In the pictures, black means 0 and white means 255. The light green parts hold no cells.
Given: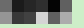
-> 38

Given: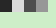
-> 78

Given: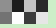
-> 196

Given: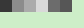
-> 171

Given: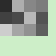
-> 135

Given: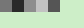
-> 141

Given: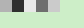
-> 232
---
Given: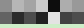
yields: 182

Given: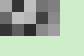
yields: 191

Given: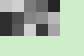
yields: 78

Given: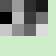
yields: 187

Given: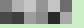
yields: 177

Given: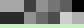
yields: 166

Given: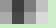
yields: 62

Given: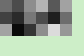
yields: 42

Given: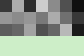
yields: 139
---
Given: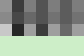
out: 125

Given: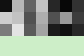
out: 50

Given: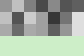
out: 95

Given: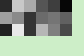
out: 6

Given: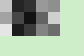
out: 143

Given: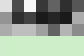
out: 86

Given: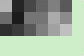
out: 89

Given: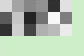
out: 225

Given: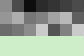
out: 75

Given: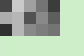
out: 60
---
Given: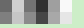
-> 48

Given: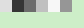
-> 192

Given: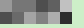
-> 78

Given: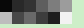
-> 94

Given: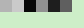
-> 145

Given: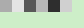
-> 184

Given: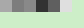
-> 50

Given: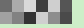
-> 62

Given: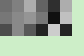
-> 99
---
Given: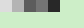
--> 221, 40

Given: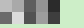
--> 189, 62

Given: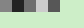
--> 132, 87

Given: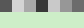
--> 87, 108

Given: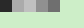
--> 41, 111

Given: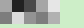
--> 166, 177

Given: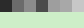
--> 43, 199

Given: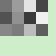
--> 115, 93

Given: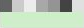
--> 99, 224
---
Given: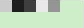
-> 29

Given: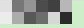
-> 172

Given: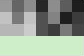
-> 182

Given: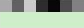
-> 97

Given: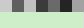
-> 95

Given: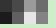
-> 96

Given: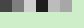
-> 126

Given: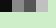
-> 137
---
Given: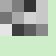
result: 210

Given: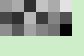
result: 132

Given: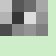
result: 220

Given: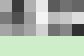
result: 199

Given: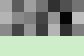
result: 5

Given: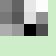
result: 222

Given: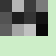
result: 52

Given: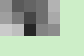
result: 111
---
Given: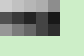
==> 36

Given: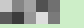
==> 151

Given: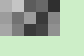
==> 156

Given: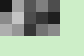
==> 77

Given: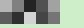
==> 211

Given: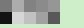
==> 193

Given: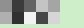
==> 242

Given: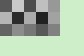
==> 171

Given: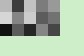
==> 204
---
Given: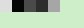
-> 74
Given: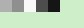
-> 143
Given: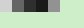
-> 101
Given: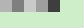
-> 158
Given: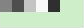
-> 131
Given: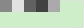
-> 136
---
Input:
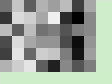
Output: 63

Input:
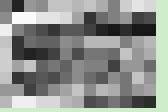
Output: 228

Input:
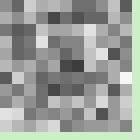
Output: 194

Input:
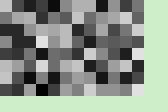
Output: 62

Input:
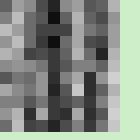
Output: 98

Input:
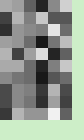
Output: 137

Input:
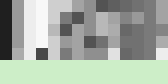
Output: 122

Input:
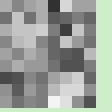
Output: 162

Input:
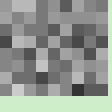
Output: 133
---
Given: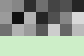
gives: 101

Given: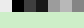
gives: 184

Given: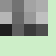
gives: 58

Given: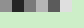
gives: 91

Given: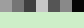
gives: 137

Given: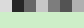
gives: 83

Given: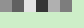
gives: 176

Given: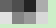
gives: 153

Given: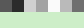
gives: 186

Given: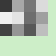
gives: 88
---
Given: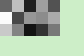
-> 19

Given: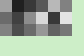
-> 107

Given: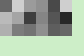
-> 115

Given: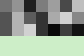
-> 209

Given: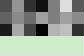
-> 68

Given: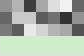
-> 232

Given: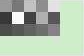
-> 99
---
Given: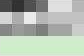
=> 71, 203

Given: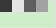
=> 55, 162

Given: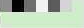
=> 141, 212

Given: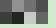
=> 91, 102

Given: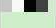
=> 197, 65

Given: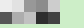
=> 237, 66

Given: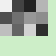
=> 240, 46

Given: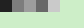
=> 33, 202
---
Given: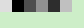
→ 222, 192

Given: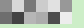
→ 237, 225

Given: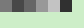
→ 195, 152

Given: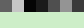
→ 198, 148

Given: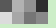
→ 220, 178

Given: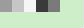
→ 245, 198
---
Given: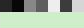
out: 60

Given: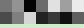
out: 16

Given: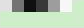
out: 157

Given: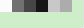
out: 200

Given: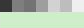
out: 189

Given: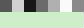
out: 250
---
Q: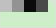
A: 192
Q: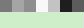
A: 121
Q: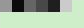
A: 151
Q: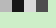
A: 185
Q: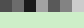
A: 78
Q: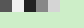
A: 86
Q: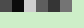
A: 75
